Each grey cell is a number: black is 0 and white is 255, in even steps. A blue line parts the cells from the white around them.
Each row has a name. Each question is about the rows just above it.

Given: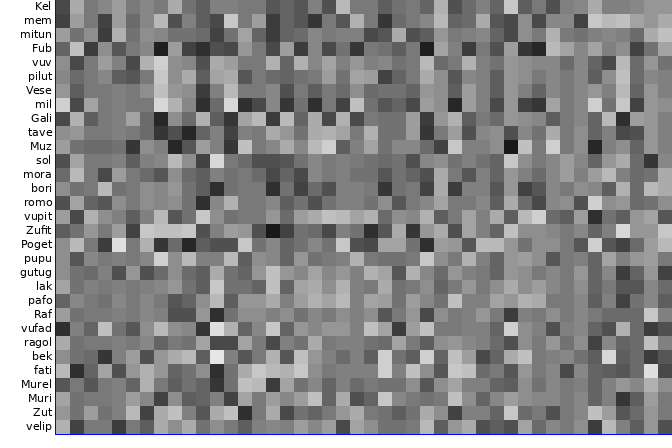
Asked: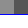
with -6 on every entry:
[136  80]
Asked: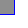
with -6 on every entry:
[136]
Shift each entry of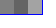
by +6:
[134 106 169]

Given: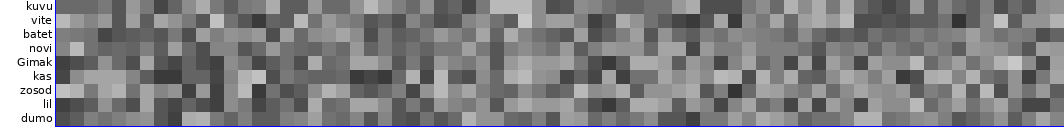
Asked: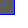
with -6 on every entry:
[87]
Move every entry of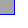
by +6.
[171]
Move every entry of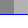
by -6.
[127 172]
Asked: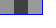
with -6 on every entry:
[141  58 147]
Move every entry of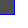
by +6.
[84]
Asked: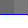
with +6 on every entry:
[112 127]

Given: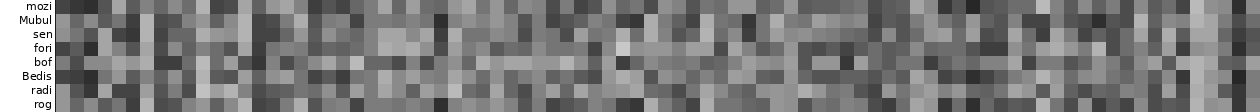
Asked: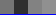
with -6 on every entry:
[111  41 124 138]
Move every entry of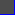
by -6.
[70]
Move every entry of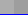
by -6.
[167 152]
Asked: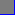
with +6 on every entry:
[130]

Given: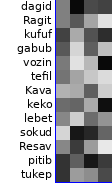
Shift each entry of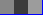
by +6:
[141  65 162]
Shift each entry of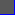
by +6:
[94]
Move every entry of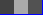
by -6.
[ 60 164  76]
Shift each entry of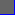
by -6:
[95]
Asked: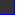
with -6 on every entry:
[45]
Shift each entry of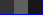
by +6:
[ 57 101  29]

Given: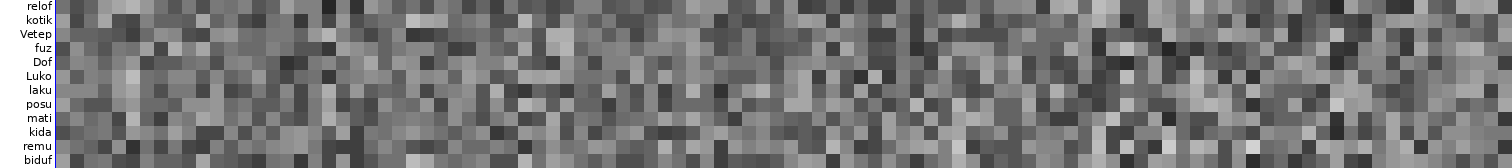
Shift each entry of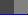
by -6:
[ 65 123]
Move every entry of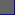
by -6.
[94]
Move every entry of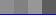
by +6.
[149 135 157  99]
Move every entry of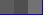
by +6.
[ 99  85 120]
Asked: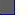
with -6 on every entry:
[87]
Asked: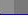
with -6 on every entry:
[137 115]

